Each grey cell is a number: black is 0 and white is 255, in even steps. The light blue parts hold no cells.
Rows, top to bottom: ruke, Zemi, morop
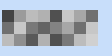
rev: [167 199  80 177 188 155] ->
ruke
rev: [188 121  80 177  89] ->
morop
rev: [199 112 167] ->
Zemi
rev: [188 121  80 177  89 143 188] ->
morop
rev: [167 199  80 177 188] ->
ruke

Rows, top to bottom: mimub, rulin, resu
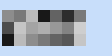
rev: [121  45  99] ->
mimub
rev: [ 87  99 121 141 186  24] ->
resu
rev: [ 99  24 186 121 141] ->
mimub
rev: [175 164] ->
rulin
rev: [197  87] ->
resu
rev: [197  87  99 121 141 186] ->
resu

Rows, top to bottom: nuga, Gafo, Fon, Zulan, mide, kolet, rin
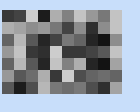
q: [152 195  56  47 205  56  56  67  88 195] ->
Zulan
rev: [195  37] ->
mide
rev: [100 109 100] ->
kolet
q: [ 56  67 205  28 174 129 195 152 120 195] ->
nuga
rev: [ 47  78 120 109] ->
rin
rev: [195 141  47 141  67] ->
Gafo

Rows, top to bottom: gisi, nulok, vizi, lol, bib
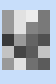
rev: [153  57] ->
vizi
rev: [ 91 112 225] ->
bib

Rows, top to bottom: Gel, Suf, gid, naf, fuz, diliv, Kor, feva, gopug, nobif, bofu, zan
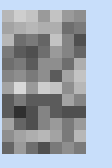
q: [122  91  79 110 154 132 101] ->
naf
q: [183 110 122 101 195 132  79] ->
gid
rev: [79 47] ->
gopug
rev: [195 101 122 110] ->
gid
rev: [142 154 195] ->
Gel
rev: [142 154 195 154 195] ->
Gel
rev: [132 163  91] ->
feva

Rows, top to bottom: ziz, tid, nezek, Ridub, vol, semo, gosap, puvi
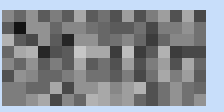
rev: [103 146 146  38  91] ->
nezek
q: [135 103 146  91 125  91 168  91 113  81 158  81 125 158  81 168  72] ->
ziz
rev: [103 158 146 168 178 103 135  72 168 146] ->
puvi

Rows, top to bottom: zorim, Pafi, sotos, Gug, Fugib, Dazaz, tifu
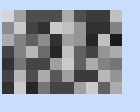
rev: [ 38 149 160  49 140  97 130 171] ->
sotos
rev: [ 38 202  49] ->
tifu
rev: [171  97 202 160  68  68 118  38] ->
tifu
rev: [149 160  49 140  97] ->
sotos
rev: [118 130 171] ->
Fugib
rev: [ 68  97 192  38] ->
Gug
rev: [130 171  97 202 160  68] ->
Fugib

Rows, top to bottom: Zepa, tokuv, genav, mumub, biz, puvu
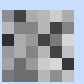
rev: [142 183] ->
puvu
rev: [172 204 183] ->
Zepa
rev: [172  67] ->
Zepa
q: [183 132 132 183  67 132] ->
tokuv
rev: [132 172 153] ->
mumub

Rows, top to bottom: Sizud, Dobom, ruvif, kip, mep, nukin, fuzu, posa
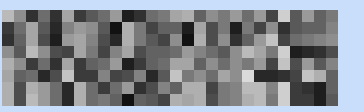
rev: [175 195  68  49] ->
nukin
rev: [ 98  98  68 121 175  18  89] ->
Dobom
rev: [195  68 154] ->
mep
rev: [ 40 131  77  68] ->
nukin
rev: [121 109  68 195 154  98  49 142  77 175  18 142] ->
ruvif
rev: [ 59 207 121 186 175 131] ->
posa

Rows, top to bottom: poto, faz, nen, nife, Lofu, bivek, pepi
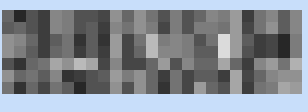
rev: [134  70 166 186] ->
Lofu
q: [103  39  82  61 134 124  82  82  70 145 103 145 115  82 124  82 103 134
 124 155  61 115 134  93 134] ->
poto
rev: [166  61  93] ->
bivek
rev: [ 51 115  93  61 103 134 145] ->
nen
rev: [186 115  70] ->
nen

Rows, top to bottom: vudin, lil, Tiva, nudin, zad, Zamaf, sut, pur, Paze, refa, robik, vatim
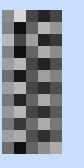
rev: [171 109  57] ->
refa
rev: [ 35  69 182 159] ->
zad
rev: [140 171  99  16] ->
nudin
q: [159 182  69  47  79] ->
sut

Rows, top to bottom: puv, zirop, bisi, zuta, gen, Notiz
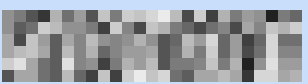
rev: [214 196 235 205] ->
Notiz
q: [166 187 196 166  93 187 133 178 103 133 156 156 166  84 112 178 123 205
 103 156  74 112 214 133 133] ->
zuta
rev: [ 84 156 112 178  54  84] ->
puv
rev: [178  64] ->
puv
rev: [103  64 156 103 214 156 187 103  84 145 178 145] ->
bisi

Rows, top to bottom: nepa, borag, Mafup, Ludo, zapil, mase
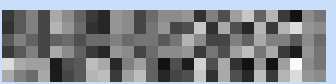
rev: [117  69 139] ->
borag
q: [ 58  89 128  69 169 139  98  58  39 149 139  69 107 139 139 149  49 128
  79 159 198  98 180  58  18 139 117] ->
nepa
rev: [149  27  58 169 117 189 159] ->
Ludo
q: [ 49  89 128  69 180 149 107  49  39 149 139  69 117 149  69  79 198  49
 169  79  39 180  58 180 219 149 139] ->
borag

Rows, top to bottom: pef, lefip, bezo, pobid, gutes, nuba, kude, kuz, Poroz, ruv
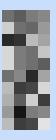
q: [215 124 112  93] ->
gutes
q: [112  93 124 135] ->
pef
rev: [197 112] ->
pobid
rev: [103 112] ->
lefip
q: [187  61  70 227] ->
ruv
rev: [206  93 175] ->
kuz

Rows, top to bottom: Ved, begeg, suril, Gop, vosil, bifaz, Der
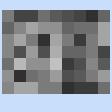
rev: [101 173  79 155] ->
Gop
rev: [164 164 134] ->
Der
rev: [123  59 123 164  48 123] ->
suril
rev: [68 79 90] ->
Ved
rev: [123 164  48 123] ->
suril
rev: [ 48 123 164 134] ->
suril

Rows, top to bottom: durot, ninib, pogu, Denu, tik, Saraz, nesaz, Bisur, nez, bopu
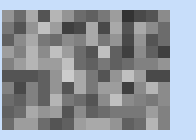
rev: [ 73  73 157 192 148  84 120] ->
Saraz
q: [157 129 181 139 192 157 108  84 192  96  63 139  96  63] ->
Denu
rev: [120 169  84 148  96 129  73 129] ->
nesaz

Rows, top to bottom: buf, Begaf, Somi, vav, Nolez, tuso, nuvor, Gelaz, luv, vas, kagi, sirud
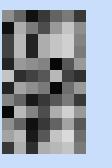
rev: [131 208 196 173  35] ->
Somi
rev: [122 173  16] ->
Begaf

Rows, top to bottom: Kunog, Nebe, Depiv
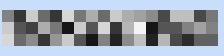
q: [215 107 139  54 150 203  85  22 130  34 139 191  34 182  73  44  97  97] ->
Depiv
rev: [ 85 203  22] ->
Nebe

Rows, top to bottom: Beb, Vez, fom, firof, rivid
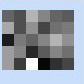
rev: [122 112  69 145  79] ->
Vez
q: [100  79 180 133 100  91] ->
Beb
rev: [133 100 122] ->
fom
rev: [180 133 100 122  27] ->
fom
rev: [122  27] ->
fom
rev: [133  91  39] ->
firof
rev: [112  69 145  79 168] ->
Vez

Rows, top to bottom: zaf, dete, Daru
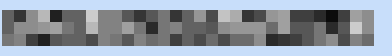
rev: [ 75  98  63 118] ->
Daru
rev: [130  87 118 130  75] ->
Daru

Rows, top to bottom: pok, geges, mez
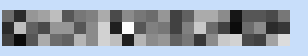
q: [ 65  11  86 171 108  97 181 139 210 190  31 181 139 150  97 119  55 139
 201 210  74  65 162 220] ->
mez
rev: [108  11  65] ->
geges
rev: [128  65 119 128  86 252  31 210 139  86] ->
geges
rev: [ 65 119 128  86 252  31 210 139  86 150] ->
geges
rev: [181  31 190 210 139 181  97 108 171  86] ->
mez

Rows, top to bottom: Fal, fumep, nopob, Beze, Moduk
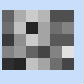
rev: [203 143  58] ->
nopob
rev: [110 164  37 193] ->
fumep

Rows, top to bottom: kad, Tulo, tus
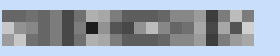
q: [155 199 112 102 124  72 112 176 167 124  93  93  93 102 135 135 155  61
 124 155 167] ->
tus
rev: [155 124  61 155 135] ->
tus
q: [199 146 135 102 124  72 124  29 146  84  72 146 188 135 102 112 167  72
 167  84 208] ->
Tulo

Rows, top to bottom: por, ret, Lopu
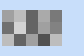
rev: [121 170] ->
por
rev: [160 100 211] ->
ret
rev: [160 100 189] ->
Lopu
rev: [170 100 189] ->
por
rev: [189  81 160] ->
Lopu

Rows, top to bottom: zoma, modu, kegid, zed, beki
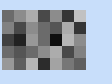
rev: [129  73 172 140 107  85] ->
zed
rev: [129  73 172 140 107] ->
zed
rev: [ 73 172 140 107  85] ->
zed

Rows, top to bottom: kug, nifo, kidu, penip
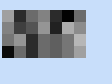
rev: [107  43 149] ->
kidu
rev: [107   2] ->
kug
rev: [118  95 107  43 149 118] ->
kidu
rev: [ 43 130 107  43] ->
kug
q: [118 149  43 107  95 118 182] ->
kidu

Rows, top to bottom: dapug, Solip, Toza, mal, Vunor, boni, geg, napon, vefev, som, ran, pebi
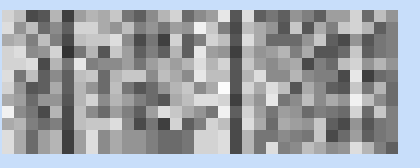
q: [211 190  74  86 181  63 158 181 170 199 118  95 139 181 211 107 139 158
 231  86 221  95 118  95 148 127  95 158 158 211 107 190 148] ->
dapug
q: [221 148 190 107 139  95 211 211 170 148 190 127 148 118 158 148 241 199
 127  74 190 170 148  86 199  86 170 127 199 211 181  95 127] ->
Solip
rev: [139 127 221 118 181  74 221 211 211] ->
pebi
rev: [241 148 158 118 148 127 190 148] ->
Solip
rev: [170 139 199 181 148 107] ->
geg

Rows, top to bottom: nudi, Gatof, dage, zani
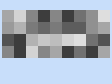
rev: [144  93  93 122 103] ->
Gatof
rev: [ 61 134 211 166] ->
nudi
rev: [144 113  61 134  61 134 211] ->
nudi
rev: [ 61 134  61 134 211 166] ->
nudi

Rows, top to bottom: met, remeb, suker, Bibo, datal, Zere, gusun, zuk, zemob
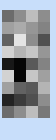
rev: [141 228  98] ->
suker
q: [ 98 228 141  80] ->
suker
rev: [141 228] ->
suker
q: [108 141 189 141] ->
met
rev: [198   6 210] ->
Zere
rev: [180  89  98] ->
gusun

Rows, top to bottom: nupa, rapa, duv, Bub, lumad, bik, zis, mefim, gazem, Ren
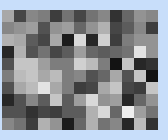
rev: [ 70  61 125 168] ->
zis
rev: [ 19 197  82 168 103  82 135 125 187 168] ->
bik
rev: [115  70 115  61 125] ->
nupa
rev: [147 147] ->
duv

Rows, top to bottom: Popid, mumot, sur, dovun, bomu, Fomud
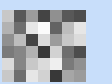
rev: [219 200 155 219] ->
sur
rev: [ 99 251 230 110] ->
mumot
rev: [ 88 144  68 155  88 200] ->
Popid
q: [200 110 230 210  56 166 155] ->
Fomud

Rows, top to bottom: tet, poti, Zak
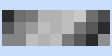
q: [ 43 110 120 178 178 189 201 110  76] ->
tet
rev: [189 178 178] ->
tet
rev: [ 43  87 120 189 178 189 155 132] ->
poti
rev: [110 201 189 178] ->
tet
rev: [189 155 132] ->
poti
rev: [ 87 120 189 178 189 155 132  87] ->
poti
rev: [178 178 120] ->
tet

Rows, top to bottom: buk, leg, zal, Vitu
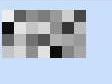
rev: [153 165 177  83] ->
zal
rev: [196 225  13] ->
leg
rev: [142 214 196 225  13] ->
leg
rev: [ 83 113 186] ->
zal
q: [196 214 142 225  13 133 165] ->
Vitu
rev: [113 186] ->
zal

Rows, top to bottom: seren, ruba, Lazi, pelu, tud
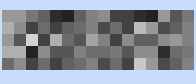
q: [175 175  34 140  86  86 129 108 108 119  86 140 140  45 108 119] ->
pelu
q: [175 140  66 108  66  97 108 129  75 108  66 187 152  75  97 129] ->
ruba

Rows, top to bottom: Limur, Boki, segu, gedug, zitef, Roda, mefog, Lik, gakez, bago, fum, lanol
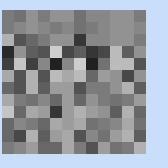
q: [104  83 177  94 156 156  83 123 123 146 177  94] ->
mefog
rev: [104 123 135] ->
bago

